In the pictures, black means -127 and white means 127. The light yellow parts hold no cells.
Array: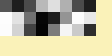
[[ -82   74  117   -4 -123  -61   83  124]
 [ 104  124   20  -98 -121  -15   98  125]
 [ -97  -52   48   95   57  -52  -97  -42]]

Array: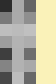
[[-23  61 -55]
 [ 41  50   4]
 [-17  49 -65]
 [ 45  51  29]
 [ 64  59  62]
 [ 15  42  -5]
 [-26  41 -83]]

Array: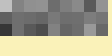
[[-23  25 -18 -26   2 -50 -38 -16 -73]
 [-10  -2 -16 -17  -6 -24 -19 -16 -31]
 [ 19 -37  10  -1 -18  18  16   3  64]]

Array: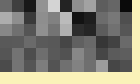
[[ -48  -57   28  -16    2  -15  -44   -2  -42  -11  -52]
 [ -33  -36  -57  -18    7  -45  -38  -17  -50  -12  -42]
 [ -21  -61  -73  -22  -31  -57  -39  -37  -21  -37  -38]
 [ -41  -14  -35  -90  -82   48  -11   16  -42  -15    7]
 [ -48   -7  -19  -97 -108   59    1   14  -69   14   45]
 [-117  -25  -34   34   15  -92   84   19 -103  -64  -22]]

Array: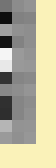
[[  23   16   26]
 [  20   19   53]
 [  16    5  -81]
 [  12    5  -79]
 [  21   14    8]
 [   9    5  -76]
 [  23   25  104]
 [  19   26  117]
 [  14    2 -108]
 [  14   17   33]
 [   4    1 -114]
 [  19   12  -11]]

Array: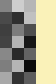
[[ -34  -77   40]
 [-115   53   -1]
 [ -28  -86    8]
 [-105   52  -60]
 [ -49   -3  -64]
 [  64  -80  -53]
 [  54   78    4]]

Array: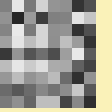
[[-81   8 -59  62  62 -26  16  -5]
 [-39  72  12 -12   7 -20 -39 -20]
 [ 18 -79 -20  59  33  19  60  23]
 [-60 -30  41  43  94  75 102  60]
 [-36 105  30 -50 -16 -43  20 -71]
 [-76  27  63  15  85  61 100  32]
 [-47 -78  19  16  85  -5 105   4]
 [ 68  99   2   0 -66  26 -89  18]
 [-47 -75  16  20  82  -7 102   0]]
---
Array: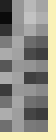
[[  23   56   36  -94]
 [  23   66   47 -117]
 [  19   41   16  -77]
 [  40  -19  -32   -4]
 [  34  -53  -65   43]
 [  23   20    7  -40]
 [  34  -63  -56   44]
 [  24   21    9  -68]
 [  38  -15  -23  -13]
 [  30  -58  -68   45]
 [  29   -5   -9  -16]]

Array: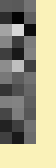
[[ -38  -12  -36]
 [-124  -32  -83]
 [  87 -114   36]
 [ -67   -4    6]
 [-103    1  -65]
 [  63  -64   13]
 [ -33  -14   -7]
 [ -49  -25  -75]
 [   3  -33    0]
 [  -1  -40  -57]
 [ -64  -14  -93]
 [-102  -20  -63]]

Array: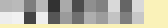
[[ 58  -2  56 -77  42 -51  15   1  89 -26  89  54]
 [113 -59 110 -41  27 -16  46  28  67  -1  71 109]]

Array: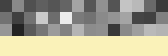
[[  9 -47 -32 -42 -27  36 -41  17 -43  68  57 -22 -69 -61]
 [-63 -13  74 -18 107  -5 -13  10  20  36 -58 -62   0 -13]
 [-92 -37  -9  27   1  52  12  15 -71   9  30  57  51  22]]

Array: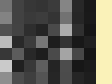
[[ -61  -72  -75  -68    5  -87 -102  -11]
 [ -61  -69  -66  -75  -13  -89 -101    3]
 [ -60  -81  -91  -53   44  -79 -105  -46]
 [ -86  -67   -8  -98  -76 -103  -95   60]
 [ -35  -87  -98  -53   36  -56 -106  -72]
 [ -95  -71  -33  -91  -51 -104 -100   74]
 [ -51  -64  -43  -89  -52  -90  -97   14]]

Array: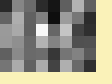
[[   6  -20  -84 -106  -32   50  -31  -86]
 [  46  -30    1 -113   28   -8  -84  -27]
 [  41  -31  120  -25   68  -61  -80   26]
 [  15  -22   51    3   33  -47  -46   25]
 [  10  -21  -18  -72  -10    2  -37  -31]
 [  43  -30   43  -60   47  -21  -80  -10]]
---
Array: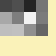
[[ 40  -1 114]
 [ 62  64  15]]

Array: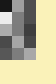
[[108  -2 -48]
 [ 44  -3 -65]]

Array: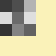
[[ 91 -21  94]
 [-76   3 -29]]

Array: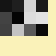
[[ -60 -123   92]
 [ -63   67  -37]]

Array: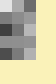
[[ -2  12  26]
 [-64 -11  55]]

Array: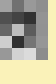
[[-47 -60 -77]
 [-25  61 -35]]

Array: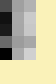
[[-110   40   74]
 [-101   39   71]]

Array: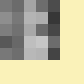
[[ 14  -7  52]
 [ -1 -14  40]]

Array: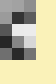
[[ 27 -75 -35]
 [-41 107 108]]
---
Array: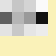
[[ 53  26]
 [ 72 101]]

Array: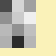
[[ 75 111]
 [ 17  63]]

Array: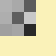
[[-33  72]
 [ 37 -86]]

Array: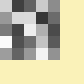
[[ 89  90]
 [-58 110]]

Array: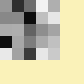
[[   9 -114]
 [  46  -28]]

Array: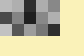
[[  4 -96]
 [-41  28]]
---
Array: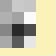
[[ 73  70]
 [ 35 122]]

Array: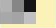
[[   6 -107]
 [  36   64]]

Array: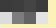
[[-66 -59]
 [ -2 -28]]

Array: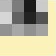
[[  -3 -102]
 [ -29  -92]]

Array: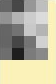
[[-56  23]
 [ 51  76]]

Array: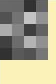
[[-24 -77]
 [-12  67]]
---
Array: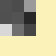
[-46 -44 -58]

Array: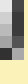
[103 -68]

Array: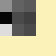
[ 16 -53 -53]

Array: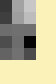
[-72  30 -16]

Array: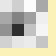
[103   3  66  69]

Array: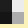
[-98  44]

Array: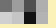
[-15  69]

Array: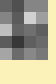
[-27 -36 -15 -21]
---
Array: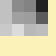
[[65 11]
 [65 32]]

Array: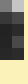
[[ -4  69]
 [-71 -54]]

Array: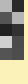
[[ 56 -85]
 [-43  53]]

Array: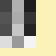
[[-59  48]
 [-43  43]]

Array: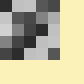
[[-82  64]
 [ 69 -40]]

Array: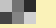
[[ 67 -12]
 [-59   4]]
